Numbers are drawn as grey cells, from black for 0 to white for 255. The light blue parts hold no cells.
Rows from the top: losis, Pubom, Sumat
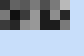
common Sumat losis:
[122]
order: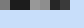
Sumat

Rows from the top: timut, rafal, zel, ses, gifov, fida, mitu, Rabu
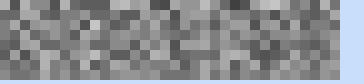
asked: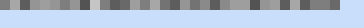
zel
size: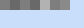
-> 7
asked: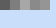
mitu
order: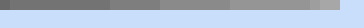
Rabu
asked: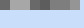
rafal

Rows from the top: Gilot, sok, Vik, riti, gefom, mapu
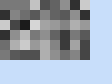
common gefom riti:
[58]
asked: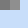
riti
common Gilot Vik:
[203]
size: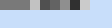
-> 9

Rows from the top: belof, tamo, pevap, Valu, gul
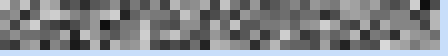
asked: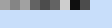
belof
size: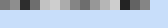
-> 15
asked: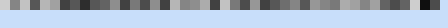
belof
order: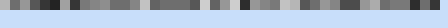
tamo
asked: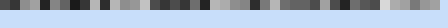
gul
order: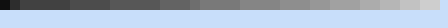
pevap
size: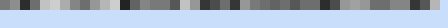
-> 44

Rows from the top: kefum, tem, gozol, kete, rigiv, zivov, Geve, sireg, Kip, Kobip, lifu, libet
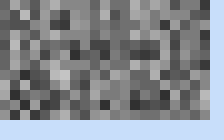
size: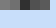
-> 5
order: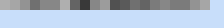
kefum

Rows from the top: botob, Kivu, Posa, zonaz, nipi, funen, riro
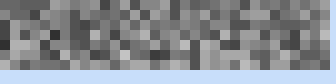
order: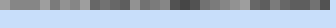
botob
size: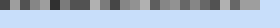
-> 26
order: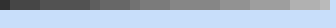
nipi
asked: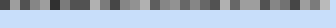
zonaz
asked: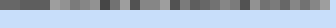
botob
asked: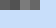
nipi

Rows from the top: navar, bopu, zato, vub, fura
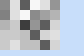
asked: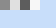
navar
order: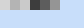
zato
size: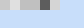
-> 6
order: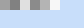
bopu
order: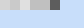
fura
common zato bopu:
[180]
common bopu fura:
[224]

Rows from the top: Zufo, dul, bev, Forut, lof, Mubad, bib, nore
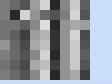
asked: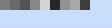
nore
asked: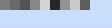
Mubad
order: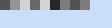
dul
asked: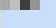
bib
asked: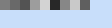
Zufo
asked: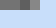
bev
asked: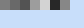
Zufo

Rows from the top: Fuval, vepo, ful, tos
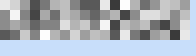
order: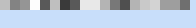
Fuval
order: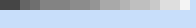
ful

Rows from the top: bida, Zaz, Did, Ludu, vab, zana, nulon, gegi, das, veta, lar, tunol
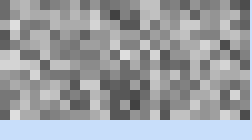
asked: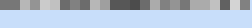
veta
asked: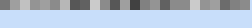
lar

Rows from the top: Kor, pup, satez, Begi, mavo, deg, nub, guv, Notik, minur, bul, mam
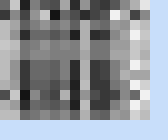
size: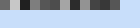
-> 12
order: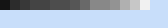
minur
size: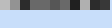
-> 11

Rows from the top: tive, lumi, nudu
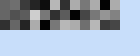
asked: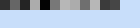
nudu
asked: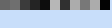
tive
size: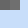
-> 2
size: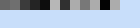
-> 12

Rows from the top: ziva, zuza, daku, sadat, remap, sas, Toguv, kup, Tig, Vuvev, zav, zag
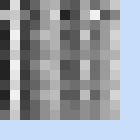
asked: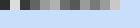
remap
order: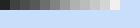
Toguv
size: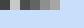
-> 6

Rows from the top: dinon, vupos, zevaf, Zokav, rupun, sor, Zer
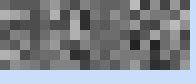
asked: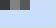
sor
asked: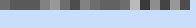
dinon
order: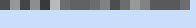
dinon
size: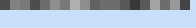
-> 19
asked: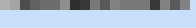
sor
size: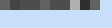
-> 10
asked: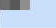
rupun

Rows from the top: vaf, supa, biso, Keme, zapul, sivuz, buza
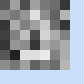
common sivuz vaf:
[87]
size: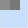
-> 2
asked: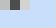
Keme
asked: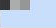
zapul
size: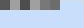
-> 6

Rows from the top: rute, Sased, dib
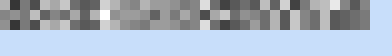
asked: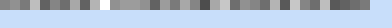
Sased
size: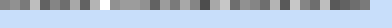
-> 37
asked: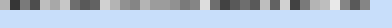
rute

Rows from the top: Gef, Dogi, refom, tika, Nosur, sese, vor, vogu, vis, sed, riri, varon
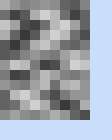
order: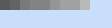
sese
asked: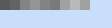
sese
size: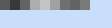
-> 9

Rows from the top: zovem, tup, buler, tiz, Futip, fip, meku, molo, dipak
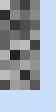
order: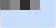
tup
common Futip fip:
[176]

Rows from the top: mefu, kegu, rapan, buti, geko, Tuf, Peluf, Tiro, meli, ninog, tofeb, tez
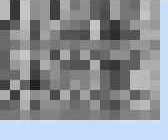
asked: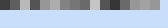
rapan
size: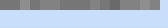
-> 16
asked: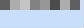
Tuf
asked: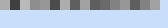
ninog

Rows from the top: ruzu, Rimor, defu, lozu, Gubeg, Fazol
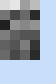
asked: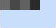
Fazol
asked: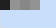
defu
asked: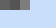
Gubeg
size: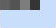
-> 4
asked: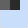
Fazol

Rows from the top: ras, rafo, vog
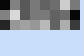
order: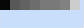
ras
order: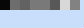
rafo
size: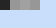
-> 4
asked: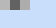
vog
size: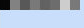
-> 8
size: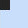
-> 1

